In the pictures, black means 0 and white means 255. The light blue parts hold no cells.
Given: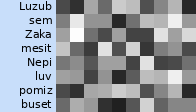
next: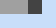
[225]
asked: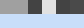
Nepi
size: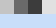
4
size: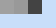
3
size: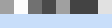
8

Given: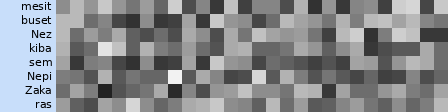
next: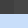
[133]
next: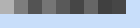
[133]
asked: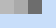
sem
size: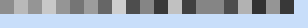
21
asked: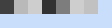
Nez
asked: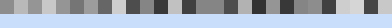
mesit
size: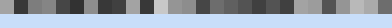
28

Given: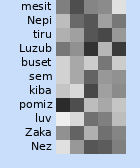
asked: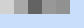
sem
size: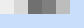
5

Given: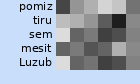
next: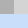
[197]
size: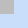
1
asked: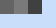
sem
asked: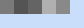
mesit
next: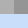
[92]
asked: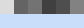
Luzub

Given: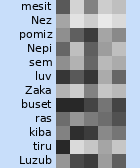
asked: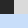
tiru
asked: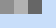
sem
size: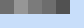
5
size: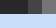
4
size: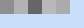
5

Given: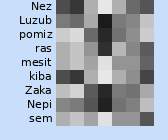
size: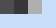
3
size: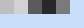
5
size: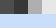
4
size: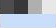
4
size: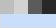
4
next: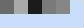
[196]
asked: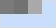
Zaka

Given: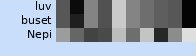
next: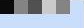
[110]
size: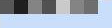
7
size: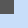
1

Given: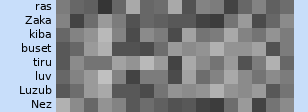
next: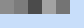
[124]
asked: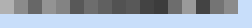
Nez
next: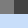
[103]
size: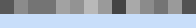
14

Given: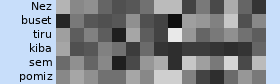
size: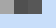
3
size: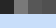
4
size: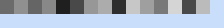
15
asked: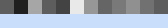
tiru
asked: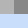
Nez

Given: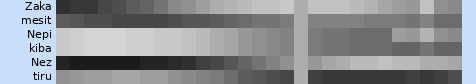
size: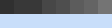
8
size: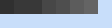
7
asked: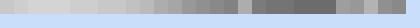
Nepi
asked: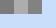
mesit
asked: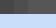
mesit

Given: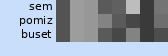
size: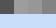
4
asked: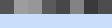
buset
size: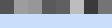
8
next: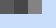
[58]
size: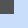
1
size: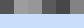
6

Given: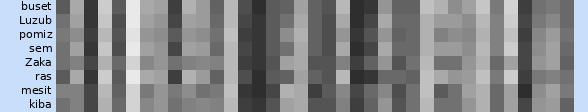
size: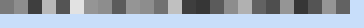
25
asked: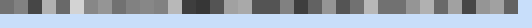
Zaka

